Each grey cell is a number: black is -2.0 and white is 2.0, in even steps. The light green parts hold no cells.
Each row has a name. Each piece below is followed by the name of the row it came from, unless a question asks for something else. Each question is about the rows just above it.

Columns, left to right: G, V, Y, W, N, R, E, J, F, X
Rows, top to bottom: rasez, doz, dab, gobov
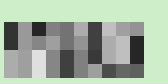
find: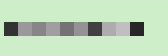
doz
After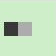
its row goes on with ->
[ 1.0 -1.4]
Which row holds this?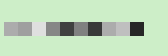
dab
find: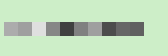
gobov
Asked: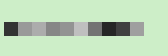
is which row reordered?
doz
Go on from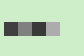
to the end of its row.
[ 1.0 -1.4]

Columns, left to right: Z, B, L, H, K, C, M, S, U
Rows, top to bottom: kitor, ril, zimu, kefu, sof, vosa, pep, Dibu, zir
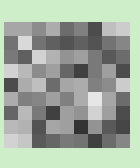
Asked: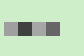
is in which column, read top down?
H
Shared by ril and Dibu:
[-0.7]
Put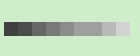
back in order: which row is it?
kefu
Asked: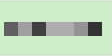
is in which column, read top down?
C
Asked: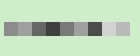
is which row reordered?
kefu
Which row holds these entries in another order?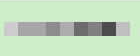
kitor

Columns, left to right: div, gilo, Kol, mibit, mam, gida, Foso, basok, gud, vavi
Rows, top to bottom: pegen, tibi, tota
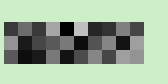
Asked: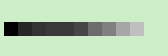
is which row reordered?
pegen
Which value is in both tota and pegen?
[-0.9]
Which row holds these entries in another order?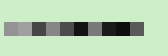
tota

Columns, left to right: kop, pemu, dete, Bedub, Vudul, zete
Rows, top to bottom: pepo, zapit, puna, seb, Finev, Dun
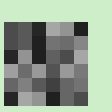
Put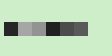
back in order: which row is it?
pepo
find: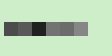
zapit
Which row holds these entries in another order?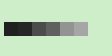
puna
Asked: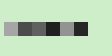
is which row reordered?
puna
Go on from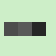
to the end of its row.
[ 0.6  0.3 -1.5]

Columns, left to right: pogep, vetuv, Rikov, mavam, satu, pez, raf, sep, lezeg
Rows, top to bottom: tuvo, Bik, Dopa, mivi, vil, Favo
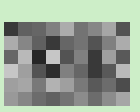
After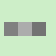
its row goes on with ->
[ 0.1  0.6 -0.7]
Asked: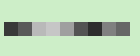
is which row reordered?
mivi
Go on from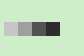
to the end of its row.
[ 0.0 -0.4 -1.1 -0.6  0.9]
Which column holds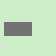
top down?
pez
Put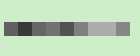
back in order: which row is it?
Bik
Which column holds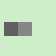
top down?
vetuv

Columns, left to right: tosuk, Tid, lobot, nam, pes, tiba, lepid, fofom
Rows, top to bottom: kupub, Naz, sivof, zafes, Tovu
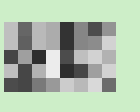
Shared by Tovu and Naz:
[0.9]
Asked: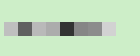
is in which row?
Naz
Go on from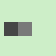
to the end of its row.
[ 0.4  1.2  0.9  1.4 -0.3]
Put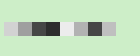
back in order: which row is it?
zafes
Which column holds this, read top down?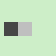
tosuk
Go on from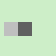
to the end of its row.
[ 0.9  0.7 -1.2  0.1  0.2  1.3]

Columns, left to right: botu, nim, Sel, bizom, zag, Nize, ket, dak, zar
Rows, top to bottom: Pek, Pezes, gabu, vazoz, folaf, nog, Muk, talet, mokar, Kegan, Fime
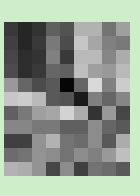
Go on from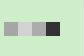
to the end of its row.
[ 0.4 -0.9]
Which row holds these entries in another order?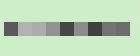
Fime

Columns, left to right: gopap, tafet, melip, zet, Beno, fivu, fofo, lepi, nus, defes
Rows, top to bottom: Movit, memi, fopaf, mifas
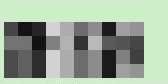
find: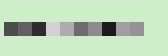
mifas
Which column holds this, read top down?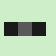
lepi
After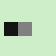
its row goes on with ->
[ 0.8 -1.2  0.9 -0.6 -0.7 -0.9]
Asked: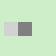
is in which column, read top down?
zet

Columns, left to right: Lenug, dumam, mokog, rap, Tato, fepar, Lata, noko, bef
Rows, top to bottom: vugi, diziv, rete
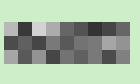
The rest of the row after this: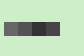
[-0.4]
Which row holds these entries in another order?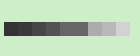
vugi
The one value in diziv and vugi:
[-0.9]
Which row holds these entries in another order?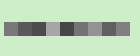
rete
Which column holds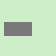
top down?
Lata

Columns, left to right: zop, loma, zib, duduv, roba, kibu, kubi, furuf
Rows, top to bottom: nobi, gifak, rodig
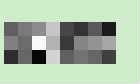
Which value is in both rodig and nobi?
[-0.5]
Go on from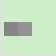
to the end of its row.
[0.6]
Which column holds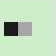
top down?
furuf
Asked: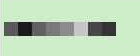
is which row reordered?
nobi

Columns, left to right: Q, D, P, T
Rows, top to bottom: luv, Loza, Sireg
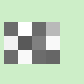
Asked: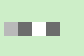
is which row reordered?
luv
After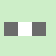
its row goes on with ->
[0.9]
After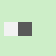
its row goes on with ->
[0.0 1.9]
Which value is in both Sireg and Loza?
[1.9]
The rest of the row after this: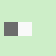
[-0.3 -0.4]
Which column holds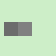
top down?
P
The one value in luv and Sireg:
[-0.3]

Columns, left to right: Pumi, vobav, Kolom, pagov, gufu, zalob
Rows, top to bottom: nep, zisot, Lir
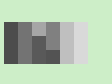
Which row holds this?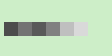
zisot
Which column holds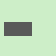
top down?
Kolom
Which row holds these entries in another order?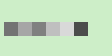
nep

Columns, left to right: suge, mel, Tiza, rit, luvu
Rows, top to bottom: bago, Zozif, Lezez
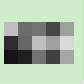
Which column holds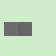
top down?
mel
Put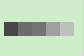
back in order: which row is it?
bago
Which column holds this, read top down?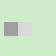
luvu
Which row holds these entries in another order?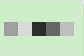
Zozif
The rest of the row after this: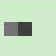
[0.6]
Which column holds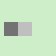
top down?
Tiza

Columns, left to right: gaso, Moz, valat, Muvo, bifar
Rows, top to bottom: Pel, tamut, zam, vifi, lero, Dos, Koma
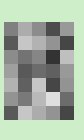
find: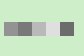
Dos
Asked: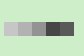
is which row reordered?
tamut
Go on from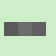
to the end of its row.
[0.4]
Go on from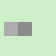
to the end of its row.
[-0.8  0.4]

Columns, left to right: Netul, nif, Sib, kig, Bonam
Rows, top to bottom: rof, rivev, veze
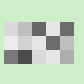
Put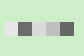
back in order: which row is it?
rof
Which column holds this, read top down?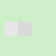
Sib
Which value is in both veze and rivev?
[1.6]
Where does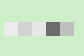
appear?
rivev
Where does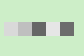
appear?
rof
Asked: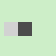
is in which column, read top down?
nif
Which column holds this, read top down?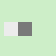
Netul

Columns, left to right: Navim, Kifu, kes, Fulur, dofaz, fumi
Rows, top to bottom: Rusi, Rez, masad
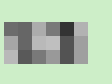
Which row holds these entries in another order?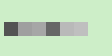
Rez
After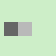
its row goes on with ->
[ 1.0 -0.7  0.5]
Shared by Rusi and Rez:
[-0.4]
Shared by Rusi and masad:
[-0.1]
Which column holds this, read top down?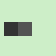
dofaz
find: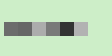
Rusi

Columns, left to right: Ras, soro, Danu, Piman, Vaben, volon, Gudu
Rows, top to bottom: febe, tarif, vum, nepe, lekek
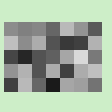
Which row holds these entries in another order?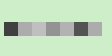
nepe
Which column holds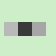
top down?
Vaben
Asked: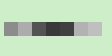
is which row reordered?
tarif
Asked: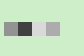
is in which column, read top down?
volon
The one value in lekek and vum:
[0.6]
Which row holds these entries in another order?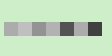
nepe

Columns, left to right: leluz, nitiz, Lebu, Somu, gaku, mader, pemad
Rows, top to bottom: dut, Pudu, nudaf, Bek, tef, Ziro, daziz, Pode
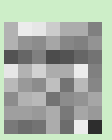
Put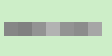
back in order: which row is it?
Pudu
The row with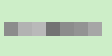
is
Ziro
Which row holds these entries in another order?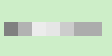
dut

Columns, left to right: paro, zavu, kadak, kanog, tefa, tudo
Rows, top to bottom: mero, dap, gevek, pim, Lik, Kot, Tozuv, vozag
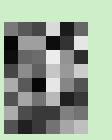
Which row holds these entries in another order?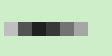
vozag
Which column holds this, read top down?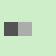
paro

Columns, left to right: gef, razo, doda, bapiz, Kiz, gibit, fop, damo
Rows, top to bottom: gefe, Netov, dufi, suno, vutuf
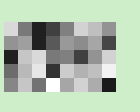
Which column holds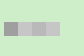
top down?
razo
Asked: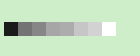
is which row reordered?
vutuf
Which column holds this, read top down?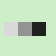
gef
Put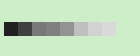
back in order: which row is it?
gefe

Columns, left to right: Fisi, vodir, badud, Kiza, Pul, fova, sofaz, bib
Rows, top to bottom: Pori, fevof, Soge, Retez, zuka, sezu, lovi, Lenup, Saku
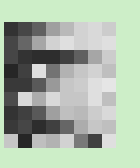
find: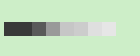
zuka
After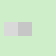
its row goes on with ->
[1.1 1.5 1.0]
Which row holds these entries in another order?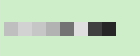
Retez
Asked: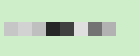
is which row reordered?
Retez
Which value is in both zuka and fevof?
[1.5]

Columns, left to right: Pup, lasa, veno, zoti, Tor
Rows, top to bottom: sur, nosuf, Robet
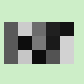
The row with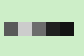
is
sur
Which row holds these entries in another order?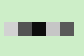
Robet
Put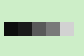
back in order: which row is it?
nosuf
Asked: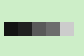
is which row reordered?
sur
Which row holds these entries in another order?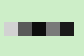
nosuf
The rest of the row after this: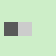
[-0.3 -1.5 -1.7]

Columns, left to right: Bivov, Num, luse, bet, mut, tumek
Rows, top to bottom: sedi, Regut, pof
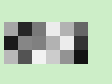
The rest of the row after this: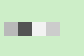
[ 0.3 -1.7]
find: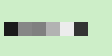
Regut

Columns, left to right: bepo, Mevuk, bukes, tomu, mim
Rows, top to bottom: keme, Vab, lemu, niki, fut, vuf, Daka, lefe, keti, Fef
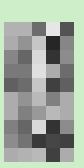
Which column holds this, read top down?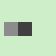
mim
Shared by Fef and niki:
[0.7]
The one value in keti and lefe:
[0.2]
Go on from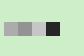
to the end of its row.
[0.1]
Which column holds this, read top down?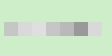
bukes
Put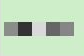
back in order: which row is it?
lemu
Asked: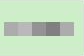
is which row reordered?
vuf

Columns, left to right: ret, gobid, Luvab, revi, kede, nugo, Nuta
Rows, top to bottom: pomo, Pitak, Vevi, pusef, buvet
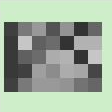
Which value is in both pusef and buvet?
[-1.0]
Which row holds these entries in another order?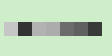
Vevi

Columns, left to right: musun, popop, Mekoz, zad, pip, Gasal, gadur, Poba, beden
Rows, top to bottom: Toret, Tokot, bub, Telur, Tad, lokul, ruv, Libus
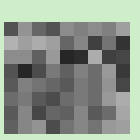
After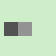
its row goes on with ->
[-0.4 -0.7  0.2  0.0  0.2  0.0  0.5]
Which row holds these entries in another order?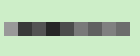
Telur
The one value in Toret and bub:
[0.2]
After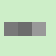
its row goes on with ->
[0.7]
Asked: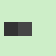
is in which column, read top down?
beden
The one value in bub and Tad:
[-0.9]

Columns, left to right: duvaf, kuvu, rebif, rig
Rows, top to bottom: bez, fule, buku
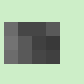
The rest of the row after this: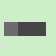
[-0.6]
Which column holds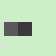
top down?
rig
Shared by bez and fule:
[-0.6]
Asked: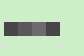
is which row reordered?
bez
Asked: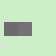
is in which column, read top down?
duvaf
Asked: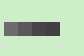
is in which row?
buku
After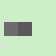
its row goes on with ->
[-0.9 -1.0]

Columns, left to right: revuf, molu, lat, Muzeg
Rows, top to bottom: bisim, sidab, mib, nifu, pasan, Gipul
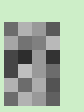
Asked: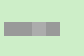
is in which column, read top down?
lat
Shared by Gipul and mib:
[0.4]
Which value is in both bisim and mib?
[0.4]
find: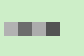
pasan
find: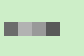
bisim
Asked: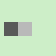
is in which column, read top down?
Muzeg

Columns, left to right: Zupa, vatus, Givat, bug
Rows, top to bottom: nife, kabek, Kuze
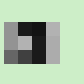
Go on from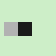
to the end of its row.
[0.7]
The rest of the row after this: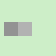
[-1.6  0.7]
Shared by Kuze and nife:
[-1.6]
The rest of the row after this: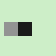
[-1.7  0.8]
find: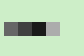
Kuze
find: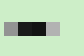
nife

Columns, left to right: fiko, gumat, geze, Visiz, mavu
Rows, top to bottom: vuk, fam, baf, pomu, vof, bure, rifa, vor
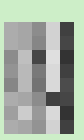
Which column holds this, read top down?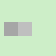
gumat
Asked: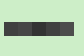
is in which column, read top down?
mavu
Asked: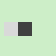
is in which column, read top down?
Visiz
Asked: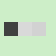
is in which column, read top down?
Visiz
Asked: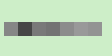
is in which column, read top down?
geze
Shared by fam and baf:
[-0.9]
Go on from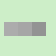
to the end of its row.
[ 1.3 -1.0]

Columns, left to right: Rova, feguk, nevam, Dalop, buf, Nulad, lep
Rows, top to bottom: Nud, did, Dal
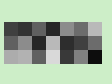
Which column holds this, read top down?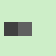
Rova
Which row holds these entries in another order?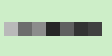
Nud
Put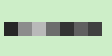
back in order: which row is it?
Nud
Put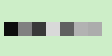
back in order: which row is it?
Dal

